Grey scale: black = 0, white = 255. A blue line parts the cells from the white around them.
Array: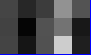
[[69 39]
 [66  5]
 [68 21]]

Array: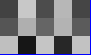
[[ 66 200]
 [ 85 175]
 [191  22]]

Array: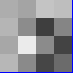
[[173 164]
 [181 140]
 [167 235]]

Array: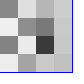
[[136 223]
 [239 142]
 [131 235]]

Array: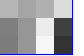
[[182 165]
 [127 150]
 [124 150]]

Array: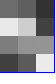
[[108  95]
 [233 206]
 [125 147]]

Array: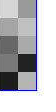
[[213 153]
 [165 192]
 [103 170]]

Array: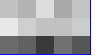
[[193 179]
 [232 207]
 [107  97]]
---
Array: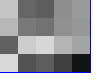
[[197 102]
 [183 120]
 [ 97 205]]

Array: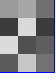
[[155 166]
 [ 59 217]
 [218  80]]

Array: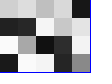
[[208 221]
 [ 33  39]
 [250 168]]

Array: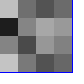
[[191 111]
 [ 29 133]
 [132  74]]

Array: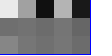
[[234 161]
 [111 114]
 [134 118]]

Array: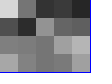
[[215 117]
 [ 79  44]
 [127 124]]

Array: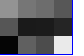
[[147 118]
 [ 86  26]
 [  5  96]]
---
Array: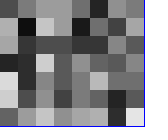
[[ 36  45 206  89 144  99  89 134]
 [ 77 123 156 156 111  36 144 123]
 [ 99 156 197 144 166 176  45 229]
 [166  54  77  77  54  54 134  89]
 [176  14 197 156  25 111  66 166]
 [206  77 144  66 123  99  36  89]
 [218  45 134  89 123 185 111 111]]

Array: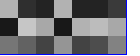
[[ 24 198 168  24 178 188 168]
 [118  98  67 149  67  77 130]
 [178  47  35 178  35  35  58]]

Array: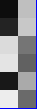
[[ 13 191]
 [ 24 170]
 [ 35 200]
 [219 117]
 [228  97]
 [237 106]]

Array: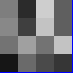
[[ 22 106  74  54]
 [115 160 115 195]
 [126  43 206  95]
 [136  63 195  95]]

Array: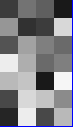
[[ 37 237  72 185]
 [ 60 115  95  25]
 [ 72 216 196 139]
 [ 83 162 127 106]
 [150  49  60 216]
 [185 196  25 246]
 [237 174 106 127]]

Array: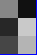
[[ 39 201]
 [ 70 180]
 [135  17]]

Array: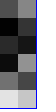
[[  2  52]
 [ 12 146]
 [ 42  21]
 [ 79 134]
 [113  70]
 [227 198]]

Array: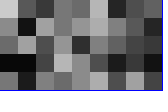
[[  8   8  68 182 139  78  27  57  18]
 [107 161  78 149  47 128  97  68  57]
 [119  27 128 107 139 173  78 161  68]
 [139  18 161 119 149 173 128  88  37]
 [203  88  57 119 107 182  37  78  97]]

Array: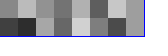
[[ 64  45 167 103 209 126  75 158]
 [136 187 146 115 177  94 199 158]]
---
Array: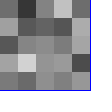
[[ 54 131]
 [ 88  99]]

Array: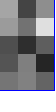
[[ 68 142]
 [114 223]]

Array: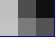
[[ 78  16]
 [122  83]]

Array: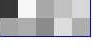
[[247 169]
 [173 139]]

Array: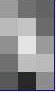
[[113  99]
 [196 107]]

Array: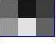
[[ 23  61]
 [226  99]]

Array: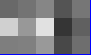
[[115 134]
 [152 225]]

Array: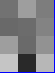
[[158 125]
 [108 131]]
